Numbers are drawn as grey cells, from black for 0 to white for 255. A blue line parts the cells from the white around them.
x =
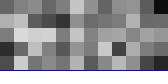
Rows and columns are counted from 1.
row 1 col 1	102
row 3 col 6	195
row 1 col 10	147
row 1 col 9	142
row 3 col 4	210
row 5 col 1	77
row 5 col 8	136
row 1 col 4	103
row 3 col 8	161
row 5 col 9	184
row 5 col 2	204
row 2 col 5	52
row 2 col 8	116
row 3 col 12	150
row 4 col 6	148
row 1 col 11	92
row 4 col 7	125

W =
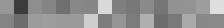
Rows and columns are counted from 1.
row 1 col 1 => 151
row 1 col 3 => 142
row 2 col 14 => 170
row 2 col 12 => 109
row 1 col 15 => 157
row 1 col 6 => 136
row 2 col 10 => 124
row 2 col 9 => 149
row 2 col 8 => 125
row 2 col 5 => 154

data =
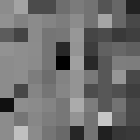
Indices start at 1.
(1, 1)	140
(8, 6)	171
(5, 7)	40
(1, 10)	34
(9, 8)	198
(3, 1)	92
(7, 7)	77
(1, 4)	75
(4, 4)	117
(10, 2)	192
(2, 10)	72
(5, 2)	142
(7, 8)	87
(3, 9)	57
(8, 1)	16
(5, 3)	139
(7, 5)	134
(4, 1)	146
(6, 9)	150
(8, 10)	73
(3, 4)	117
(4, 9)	103
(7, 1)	140
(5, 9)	126
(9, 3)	135
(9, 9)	103
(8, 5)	119
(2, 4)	132
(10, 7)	115

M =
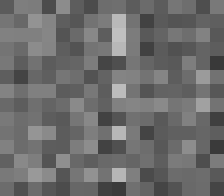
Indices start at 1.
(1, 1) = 91
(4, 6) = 83
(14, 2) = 80
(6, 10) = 130
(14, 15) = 108
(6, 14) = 109
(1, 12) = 92
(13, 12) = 86
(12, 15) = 78
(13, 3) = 153
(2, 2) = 104
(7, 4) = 128
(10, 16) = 94
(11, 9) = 80
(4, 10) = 123
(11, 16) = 58
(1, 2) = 126
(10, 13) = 96
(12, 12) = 94
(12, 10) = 101
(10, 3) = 149
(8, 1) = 105
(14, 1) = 108
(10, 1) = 115
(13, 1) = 121
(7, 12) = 99
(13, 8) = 115
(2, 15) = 99
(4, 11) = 65
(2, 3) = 147
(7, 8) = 93
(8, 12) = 138
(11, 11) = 109
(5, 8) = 69
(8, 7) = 109
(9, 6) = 118
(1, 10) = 92
